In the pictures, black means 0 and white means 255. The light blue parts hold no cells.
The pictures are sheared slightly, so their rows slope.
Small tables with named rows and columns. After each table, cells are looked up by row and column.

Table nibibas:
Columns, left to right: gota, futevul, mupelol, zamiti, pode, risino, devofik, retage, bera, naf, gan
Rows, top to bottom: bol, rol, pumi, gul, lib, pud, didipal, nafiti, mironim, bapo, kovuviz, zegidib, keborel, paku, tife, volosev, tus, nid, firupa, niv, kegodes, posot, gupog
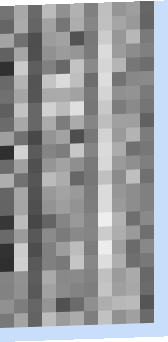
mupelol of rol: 101
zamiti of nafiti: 209
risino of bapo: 78
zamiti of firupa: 128
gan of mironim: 97
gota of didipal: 112
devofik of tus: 133
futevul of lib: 203
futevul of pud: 180
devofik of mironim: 133
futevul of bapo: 113
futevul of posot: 125
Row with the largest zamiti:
nafiti

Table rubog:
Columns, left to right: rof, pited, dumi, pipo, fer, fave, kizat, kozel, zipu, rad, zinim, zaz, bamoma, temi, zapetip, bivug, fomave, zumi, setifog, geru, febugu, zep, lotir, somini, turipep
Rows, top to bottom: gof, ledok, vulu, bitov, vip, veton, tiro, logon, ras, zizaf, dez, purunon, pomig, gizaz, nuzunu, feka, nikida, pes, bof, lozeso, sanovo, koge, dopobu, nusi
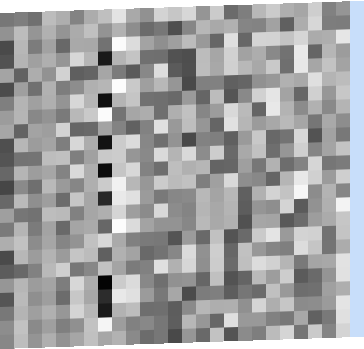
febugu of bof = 181
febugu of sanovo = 153
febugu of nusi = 213
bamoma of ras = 153
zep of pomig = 232
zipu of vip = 123
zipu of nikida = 170
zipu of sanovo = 232
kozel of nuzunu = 175
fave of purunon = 217
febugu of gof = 175
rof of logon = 156
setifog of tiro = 209
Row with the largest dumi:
vip

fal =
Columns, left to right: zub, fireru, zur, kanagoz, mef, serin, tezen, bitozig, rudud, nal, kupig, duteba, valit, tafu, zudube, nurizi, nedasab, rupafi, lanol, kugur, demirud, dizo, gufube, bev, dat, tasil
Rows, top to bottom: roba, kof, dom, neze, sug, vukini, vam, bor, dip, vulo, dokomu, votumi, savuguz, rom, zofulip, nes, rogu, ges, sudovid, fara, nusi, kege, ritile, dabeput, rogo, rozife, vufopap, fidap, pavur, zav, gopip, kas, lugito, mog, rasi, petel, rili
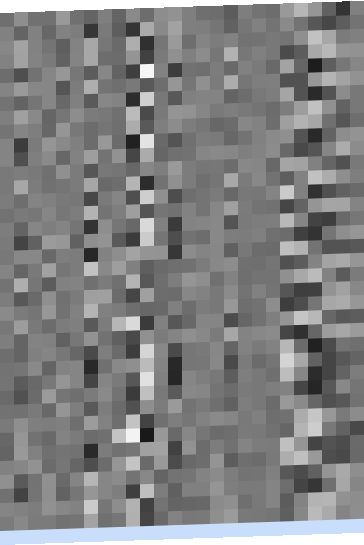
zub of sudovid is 132
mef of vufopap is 149
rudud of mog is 139
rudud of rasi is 126
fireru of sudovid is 101
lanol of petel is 121
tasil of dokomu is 140
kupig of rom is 206

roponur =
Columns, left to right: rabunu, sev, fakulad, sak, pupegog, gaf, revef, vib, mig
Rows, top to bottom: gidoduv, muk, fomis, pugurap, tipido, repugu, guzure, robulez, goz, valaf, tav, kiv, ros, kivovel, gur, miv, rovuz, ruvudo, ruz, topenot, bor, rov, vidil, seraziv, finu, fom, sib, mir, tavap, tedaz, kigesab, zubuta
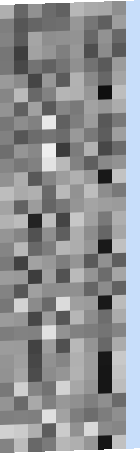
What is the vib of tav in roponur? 71
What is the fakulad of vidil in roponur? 70
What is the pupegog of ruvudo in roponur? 182
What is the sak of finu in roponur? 157
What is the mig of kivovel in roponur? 120
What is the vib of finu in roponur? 104
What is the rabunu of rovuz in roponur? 149
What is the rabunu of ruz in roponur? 122
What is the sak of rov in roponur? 105
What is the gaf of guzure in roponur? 177

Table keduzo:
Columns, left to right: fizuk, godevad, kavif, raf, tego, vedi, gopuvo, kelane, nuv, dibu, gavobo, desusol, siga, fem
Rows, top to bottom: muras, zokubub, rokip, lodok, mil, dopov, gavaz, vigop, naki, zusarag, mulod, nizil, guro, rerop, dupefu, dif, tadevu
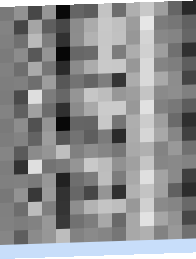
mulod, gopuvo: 142
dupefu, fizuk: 128
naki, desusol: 158
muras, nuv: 109
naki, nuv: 117
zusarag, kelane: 123
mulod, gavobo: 176
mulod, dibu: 169

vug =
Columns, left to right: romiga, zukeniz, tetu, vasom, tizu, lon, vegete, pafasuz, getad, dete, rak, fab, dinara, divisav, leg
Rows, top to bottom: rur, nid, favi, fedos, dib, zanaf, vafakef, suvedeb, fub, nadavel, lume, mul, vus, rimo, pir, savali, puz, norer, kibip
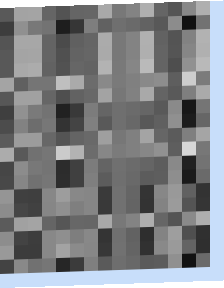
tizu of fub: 51
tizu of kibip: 38
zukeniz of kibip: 137
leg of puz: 48
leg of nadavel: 165
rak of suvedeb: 102
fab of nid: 88
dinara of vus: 142
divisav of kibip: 18
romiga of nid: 61
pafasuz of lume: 135
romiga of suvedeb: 63
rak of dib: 186

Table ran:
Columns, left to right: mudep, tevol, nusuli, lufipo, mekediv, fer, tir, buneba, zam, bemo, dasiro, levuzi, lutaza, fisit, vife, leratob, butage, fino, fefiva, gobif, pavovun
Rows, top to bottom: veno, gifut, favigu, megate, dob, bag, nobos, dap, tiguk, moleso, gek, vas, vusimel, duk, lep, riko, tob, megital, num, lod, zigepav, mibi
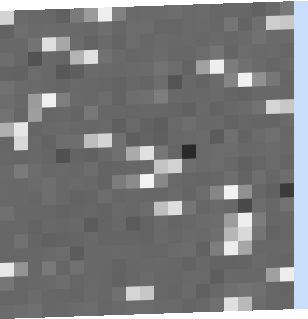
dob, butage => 123
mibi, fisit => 101
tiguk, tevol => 230
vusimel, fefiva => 110
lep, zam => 105
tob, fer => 101
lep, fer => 101
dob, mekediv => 88
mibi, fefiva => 108
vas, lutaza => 210
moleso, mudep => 103
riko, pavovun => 103
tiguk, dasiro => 98
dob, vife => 161
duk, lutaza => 107
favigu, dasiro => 103

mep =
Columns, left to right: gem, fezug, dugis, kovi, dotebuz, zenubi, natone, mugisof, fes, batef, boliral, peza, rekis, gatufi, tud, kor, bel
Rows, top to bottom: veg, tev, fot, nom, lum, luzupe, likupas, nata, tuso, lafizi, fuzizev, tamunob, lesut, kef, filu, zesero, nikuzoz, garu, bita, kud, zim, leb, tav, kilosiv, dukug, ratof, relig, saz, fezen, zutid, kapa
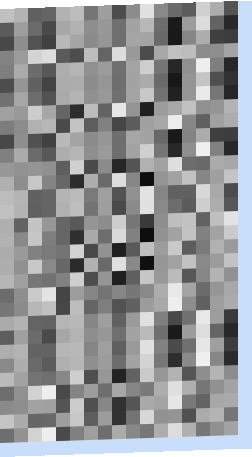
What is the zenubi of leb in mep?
189
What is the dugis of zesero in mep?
196
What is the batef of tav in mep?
155
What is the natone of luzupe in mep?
140
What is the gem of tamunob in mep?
151
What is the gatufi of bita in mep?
194
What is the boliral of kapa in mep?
119
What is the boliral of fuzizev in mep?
207
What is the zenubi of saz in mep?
132
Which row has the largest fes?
nata

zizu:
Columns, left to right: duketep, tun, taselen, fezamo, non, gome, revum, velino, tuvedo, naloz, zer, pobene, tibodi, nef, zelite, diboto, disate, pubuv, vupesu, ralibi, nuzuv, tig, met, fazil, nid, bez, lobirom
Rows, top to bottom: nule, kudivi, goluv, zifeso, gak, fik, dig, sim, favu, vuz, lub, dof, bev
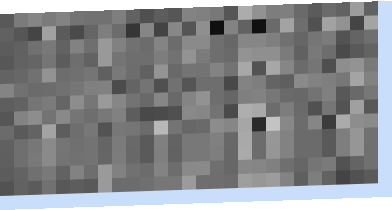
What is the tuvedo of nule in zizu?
126
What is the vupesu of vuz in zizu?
108
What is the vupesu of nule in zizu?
146
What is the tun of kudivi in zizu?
86
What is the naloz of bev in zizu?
108
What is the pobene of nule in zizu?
93
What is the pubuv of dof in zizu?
135
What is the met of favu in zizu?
134
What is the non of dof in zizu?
98
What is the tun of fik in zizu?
113
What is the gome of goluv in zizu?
130
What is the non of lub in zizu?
116

